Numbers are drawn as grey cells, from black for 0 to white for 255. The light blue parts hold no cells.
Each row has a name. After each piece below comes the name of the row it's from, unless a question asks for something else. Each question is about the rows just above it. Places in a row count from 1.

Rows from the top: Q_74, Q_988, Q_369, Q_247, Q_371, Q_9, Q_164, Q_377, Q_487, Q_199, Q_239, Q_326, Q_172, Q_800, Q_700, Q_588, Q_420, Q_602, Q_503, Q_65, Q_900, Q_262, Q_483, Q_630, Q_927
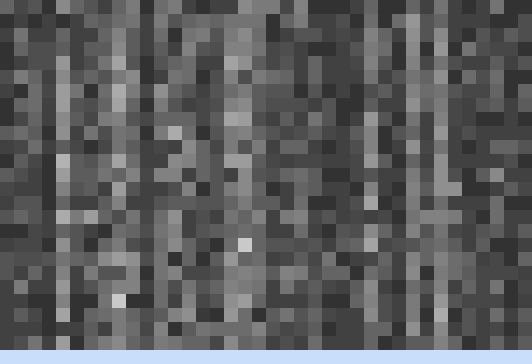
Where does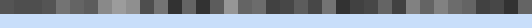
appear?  Q_503
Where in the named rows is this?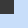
Q_483, 15
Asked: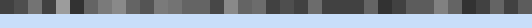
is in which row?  Q_927
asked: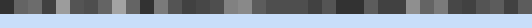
Q_377

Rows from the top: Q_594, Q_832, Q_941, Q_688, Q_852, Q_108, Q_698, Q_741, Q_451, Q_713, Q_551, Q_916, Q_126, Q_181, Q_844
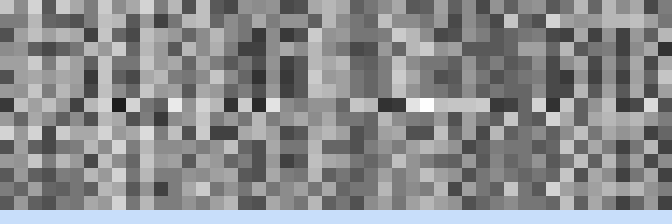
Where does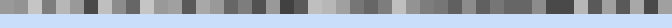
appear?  Q_698
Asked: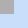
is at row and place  Q_688, 16
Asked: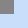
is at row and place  Q_916, 36
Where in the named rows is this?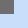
Q_832, 35

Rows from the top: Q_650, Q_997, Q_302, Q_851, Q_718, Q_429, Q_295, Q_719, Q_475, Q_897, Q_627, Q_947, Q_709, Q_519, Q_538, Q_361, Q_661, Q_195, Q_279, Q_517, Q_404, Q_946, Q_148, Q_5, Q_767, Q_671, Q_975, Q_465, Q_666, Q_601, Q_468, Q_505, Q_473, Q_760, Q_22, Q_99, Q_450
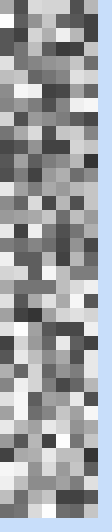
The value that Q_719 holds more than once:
[133]
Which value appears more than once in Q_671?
[232]
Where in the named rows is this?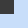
Q_851, 5
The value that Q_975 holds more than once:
[102]
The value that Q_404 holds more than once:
[117]
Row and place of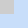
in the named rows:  Q_897, 6

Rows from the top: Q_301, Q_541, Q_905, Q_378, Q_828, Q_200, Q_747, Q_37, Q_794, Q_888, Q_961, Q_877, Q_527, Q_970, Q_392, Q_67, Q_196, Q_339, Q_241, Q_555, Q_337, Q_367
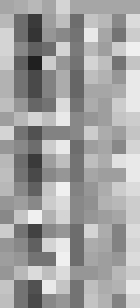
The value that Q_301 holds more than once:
[166]
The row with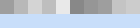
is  Q_794
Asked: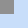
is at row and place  Q_392, 7
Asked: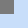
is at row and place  Q_378, 6
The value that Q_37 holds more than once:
[115]
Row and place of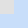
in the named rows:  Q_877, 9

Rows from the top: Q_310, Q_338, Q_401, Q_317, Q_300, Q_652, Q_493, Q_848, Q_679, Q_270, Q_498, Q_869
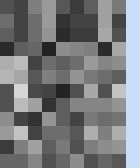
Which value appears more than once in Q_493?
[81]
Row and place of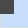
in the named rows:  Q_493, 3
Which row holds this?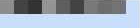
Q_679
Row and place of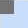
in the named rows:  Q_679, 9
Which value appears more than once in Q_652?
[109]

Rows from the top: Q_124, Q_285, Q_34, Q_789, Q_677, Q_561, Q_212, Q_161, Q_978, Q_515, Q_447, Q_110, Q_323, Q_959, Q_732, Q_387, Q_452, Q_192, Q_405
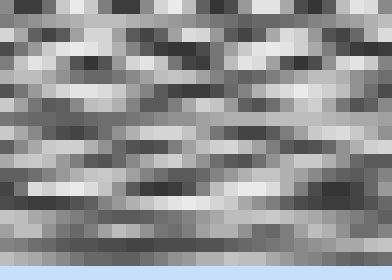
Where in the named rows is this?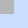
Q_978, 24
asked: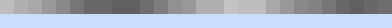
Q_405
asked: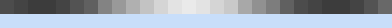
Q_732

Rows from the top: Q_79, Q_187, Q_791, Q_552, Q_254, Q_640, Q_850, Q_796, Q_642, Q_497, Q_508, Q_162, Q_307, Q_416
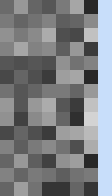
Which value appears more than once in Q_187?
[101]
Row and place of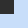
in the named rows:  Q_642, 6
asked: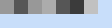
Q_796
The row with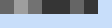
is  Q_416
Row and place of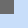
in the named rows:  Q_79, 1

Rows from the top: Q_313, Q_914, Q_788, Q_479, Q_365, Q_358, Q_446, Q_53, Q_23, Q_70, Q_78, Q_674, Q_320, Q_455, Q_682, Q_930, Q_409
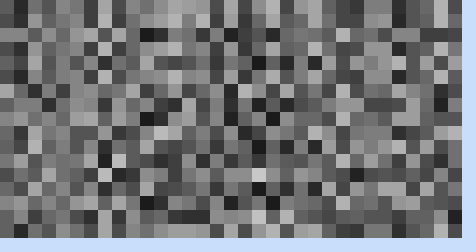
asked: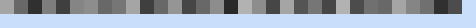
Q_446
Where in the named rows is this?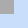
Q_358, 20
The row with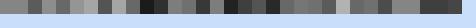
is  Q_788

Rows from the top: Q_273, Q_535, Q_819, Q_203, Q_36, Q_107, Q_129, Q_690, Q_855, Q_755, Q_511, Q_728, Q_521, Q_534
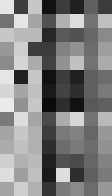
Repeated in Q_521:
[221]
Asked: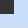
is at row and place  Q_534, 4
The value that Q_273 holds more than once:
[60]
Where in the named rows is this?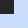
Q_819, 4

